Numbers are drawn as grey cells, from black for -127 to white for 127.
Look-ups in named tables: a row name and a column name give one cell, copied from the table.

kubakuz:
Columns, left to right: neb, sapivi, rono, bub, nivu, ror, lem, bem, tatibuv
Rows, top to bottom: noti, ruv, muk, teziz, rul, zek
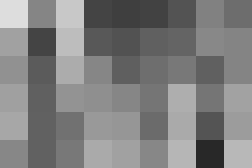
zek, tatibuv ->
56
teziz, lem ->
46
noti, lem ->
-44
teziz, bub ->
15
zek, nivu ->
33
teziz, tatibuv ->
34
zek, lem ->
54
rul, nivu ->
22
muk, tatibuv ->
4
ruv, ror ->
-31

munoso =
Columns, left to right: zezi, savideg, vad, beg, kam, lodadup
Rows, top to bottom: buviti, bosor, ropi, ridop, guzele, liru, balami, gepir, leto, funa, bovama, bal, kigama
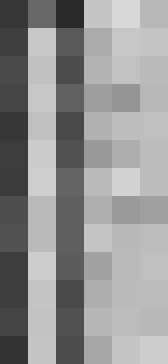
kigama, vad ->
-51
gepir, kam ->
26
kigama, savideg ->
69
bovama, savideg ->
68
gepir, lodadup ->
32
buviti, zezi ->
-73
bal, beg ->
55
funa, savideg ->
77
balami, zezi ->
-68
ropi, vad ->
-51
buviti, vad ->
-86
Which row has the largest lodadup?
kigama

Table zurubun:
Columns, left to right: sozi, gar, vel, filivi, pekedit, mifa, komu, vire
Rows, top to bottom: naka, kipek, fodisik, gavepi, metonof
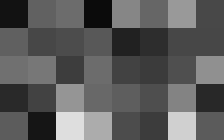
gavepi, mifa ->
-49
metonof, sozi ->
-35
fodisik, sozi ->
-15
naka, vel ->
-19
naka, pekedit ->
6
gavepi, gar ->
-61
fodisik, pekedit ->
-61
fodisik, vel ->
-66

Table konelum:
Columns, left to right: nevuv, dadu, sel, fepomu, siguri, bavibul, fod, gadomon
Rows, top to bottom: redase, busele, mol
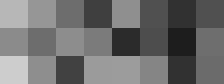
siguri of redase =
15
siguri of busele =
-84
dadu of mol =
14
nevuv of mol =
77
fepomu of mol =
27
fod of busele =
-98
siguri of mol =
28
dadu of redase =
22
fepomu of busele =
-4
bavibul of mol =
5
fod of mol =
-78
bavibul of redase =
-47
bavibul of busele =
-50
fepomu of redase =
-64
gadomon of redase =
-47
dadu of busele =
-18
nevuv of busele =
11
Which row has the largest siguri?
mol

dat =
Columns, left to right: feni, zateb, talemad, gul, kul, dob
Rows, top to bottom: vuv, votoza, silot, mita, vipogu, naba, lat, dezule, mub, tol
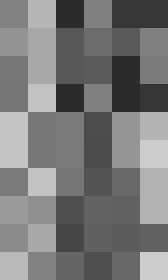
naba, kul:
22
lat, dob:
50
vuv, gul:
0
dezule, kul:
-30
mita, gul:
0
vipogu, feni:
67
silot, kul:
-83
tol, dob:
77
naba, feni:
67

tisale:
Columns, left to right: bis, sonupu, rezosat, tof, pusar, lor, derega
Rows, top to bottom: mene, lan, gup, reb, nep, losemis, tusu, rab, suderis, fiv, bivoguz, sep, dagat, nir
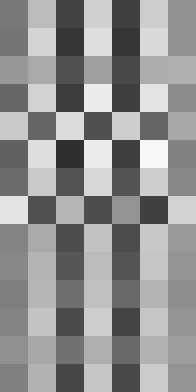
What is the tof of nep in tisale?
-48
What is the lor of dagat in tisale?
50
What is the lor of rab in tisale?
-62
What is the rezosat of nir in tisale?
-56
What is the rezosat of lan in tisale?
-73
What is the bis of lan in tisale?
-10
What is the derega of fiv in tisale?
20
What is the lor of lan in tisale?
90

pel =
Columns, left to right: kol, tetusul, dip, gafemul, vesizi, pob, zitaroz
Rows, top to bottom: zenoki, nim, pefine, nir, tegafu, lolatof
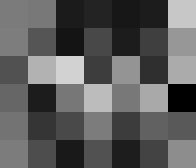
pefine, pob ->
-80
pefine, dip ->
82
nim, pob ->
-64
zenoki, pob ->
-99
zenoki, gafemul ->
-92
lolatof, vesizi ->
-98
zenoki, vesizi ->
-104
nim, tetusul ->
-42
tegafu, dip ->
-54
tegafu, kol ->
-12
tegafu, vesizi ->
-67
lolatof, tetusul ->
-50
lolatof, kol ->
-3
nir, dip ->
-8
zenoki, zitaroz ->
71
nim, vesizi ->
-99
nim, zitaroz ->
23
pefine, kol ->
-46
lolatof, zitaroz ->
13
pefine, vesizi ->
20
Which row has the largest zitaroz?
zenoki

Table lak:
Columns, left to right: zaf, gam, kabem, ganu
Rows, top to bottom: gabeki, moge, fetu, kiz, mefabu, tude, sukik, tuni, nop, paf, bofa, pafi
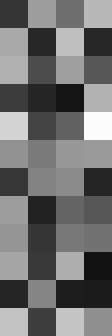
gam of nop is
-73
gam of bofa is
5
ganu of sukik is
-90
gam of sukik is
3
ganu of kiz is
50
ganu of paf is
-109
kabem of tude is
23
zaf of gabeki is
-74
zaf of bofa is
-90
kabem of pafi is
69
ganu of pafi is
15
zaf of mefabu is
83
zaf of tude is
18
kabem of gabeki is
-17
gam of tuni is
-93
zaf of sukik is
-72
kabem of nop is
-7

